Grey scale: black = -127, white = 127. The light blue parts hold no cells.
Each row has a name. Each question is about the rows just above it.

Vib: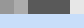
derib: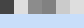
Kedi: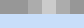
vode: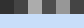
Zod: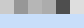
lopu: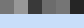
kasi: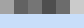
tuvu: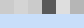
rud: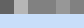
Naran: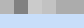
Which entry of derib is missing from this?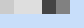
[12]
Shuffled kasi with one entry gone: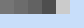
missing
[35]
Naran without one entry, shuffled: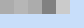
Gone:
[66]
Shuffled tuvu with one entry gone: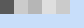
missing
[84]
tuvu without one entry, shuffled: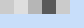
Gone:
[84]

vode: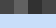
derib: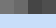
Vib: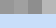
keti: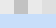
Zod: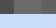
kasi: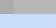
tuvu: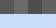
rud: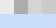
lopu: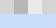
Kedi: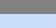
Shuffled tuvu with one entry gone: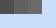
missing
[-40]
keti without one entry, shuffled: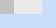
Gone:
[95]
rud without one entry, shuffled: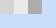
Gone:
[75]
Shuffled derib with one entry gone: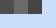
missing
[-10]
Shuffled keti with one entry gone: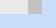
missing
[95]
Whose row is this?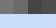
derib
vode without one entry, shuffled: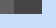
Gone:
[-78]

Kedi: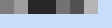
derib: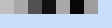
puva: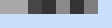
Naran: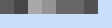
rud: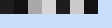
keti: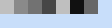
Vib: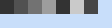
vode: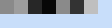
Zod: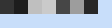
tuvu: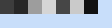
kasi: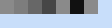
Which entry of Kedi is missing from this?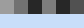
[53]
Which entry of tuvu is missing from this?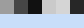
[-66]
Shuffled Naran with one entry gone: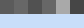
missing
[20]

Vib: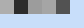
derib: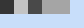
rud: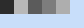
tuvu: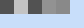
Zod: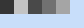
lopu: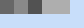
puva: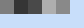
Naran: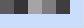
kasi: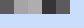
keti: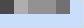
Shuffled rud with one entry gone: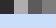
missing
[56]
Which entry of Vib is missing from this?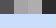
[28]
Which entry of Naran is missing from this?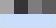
[-65]

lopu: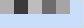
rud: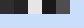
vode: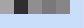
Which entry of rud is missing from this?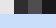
[-91]
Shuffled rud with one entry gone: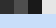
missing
[-91]

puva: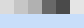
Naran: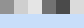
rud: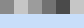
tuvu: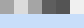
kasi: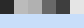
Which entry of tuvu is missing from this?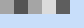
[112]
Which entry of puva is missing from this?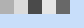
[70]
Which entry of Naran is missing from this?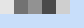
[91]
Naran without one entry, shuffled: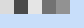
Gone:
[79]

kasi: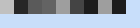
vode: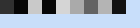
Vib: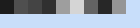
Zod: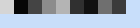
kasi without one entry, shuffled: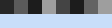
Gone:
[64]
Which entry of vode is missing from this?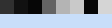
[42]
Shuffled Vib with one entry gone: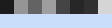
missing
[-48]
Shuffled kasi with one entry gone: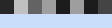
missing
[-37]
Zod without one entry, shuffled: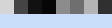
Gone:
[-68]

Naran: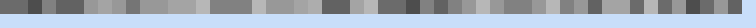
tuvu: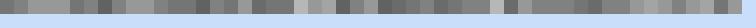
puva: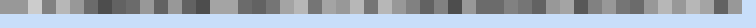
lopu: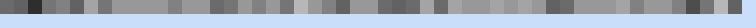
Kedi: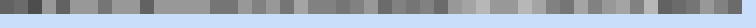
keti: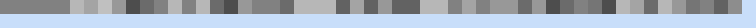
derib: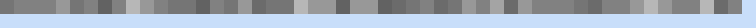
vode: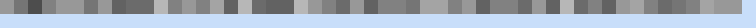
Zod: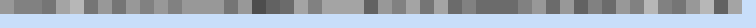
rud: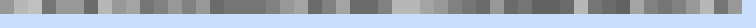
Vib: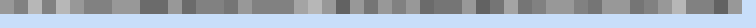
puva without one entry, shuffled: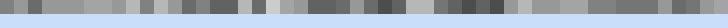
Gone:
[-39]
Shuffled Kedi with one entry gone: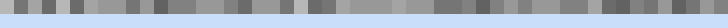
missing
[-50]
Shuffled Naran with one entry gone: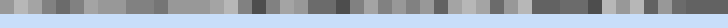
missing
[45]
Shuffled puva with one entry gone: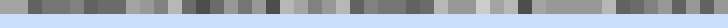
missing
[-39]
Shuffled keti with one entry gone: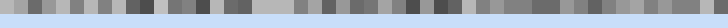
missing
[13]

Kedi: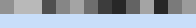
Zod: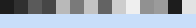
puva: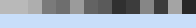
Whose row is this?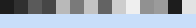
Zod
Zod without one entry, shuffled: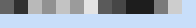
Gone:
[111]
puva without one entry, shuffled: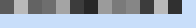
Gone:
[46]

